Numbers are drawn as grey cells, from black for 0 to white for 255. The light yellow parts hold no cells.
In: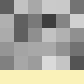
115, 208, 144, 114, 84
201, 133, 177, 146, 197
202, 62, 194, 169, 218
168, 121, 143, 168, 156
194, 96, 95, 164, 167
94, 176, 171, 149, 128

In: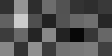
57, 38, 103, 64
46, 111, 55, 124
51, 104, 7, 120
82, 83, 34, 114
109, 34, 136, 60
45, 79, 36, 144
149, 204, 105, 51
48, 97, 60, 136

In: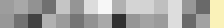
105, 162
151, 106
221, 221
191, 155
211, 163
212, 150
177, 48
247, 169
220, 146
149, 117
197, 155
112, 177
146, 66
168, 114
157, 152

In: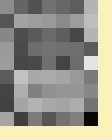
180, 189, 180, 91, 227, 122, 135, 115, 7
93, 157, 70, 110, 108, 153, 149, 173, 127
103, 138, 94, 112, 68, 165, 149, 164, 114
113, 153, 106, 115, 111, 170, 145, 169, 86
82, 158, 90, 109, 73, 168, 129, 179, 123
101, 163, 78, 75, 71, 193, 174, 165, 63
141, 85, 135, 154, 156, 91, 68, 66, 165

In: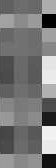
172, 1, 160, 135, 228, 235, 177, 76, 27, 241, 235, 17
104, 154, 109, 110, 91, 90, 103, 125, 139, 88, 95, 146
108, 138, 113, 114, 105, 104, 111, 121, 127, 102, 107, 136
97, 162, 103, 113, 77, 74, 96, 134, 152, 70, 74, 154

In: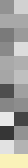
209, 168, 154, 220, 175, 191, 160, 141, 68, 146, 179
146, 168, 122, 137, 169, 166, 78, 134, 232, 54, 226

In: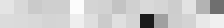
111, 240
179, 232
226, 211
205, 206
213, 160
217, 27
208, 212
195, 223
210, 203
212, 222
252, 238
207, 213
207, 212
202, 216
216, 218
228, 219

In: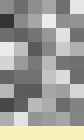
229, 147, 112, 175, 111, 108, 213, 131, 132
111, 143, 225, 202, 116, 219, 159, 108, 165
165, 235, 152, 134, 185, 195, 166, 173, 155
142, 166, 117, 90, 121, 113, 91, 186, 148
109, 137, 98, 190, 154, 114, 92, 96, 227
139, 52, 110, 234, 212, 100, 182, 71, 173
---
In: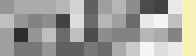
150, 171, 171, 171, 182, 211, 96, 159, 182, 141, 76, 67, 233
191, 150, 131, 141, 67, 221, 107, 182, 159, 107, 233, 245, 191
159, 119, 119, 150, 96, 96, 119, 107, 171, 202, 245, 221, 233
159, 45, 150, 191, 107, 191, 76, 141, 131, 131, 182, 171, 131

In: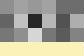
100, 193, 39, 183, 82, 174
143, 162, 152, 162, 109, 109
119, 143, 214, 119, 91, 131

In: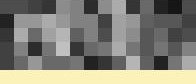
53, 171, 105, 161, 181, 96, 129, 77, 161, 140, 87, 105, 65, 77
34, 151, 151, 171, 151, 129, 129, 65, 161, 151, 96, 87, 87, 65
65, 129, 44, 117, 192, 53, 105, 117, 171, 117, 87, 117, 87, 129
65, 105, 151, 105, 105, 117, 34, 53, 96, 181, 96, 34, 117, 171
77, 77, 65, 53, 140, 129, 44, 140, 171, 53, 105, 34, 22, 77

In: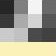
202, 193, 74, 65
56, 170, 211, 86
38, 127, 244, 105

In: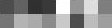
117, 180, 170, 138, 201, 77, 189, 158
77, 98, 48, 57, 254, 148, 222, 126

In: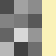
100, 216, 150
76, 162, 140
131, 122, 88
184, 66, 110

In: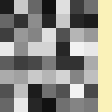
103, 232, 38, 17, 112, 132, 122
28, 201, 103, 17, 223, 62, 112
81, 191, 28, 112, 81, 242, 72
171, 161, 201, 181, 211, 132, 191
62, 152, 132, 223, 81, 181, 152
232, 141, 211, 211, 38, 242, 232
93, 62, 72, 122, 50, 50, 171
103, 50, 141, 38, 201, 38, 28

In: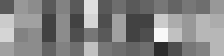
203, 161, 161, 66, 140, 66, 213, 78, 161, 66, 66, 203, 172, 152, 183, 172
89, 152, 140, 89, 130, 89, 224, 89, 110, 89, 100, 119, 100, 119, 110, 152
161, 140, 140, 100, 130, 110, 193, 119, 110, 100, 110, 45, 78, 119, 130, 183
213, 130, 140, 66, 140, 78, 119, 89, 161, 66, 78, 248, 193, 152, 183, 183

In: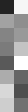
89, 255
35, 246
123, 195
132, 153
162, 142
206, 113
172, 101
216, 78
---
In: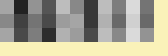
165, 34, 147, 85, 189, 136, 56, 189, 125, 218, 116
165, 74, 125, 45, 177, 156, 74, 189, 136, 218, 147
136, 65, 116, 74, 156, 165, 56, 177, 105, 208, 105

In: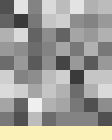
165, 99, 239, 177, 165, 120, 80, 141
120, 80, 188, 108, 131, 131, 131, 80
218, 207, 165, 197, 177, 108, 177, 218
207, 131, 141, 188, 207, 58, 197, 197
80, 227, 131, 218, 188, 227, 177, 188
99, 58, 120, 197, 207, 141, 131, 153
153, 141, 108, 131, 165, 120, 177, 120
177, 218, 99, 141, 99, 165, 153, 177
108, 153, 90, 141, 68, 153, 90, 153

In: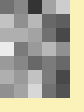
144, 163, 215, 113, 82
175, 154, 194, 123, 72
194, 144, 184, 104, 94
175, 175, 163, 113, 72
236, 123, 154, 184, 144
154, 135, 104, 123, 104
113, 135, 52, 163, 205

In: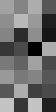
196, 54, 196, 31
162, 132, 173, 87
121, 99, 162, 75
142, 185, 153, 31
132, 43, 142, 22
153, 121, 132, 87
87, 173, 63, 75
54, 75, 2, 173

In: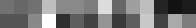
84, 84, 137, 253, 47, 94, 66, 149, 56, 94, 200, 66, 170, 125
113, 103, 113, 190, 137, 137, 125, 221, 103, 159, 190, 36, 18, 27

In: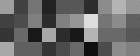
65, 76, 128, 44, 128, 150, 221, 117, 140, 96
159, 65, 117, 34, 87, 87, 44, 140, 180, 150
168, 96, 96, 53, 76, 105, 15, 76, 140, 128
53, 105, 24, 168, 44, 24, 180, 105, 105, 87

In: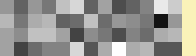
162, 141, 193, 193, 162, 67, 141, 119, 77, 131, 108, 172, 183
183, 119, 172, 183, 98, 108, 193, 108, 151, 141, 119, 19, 151
151, 98, 151, 119, 193, 215, 98, 162, 77, 98, 131, 233, 204
162, 67, 108, 131, 131, 215, 86, 172, 254, 172, 183, 86, 86
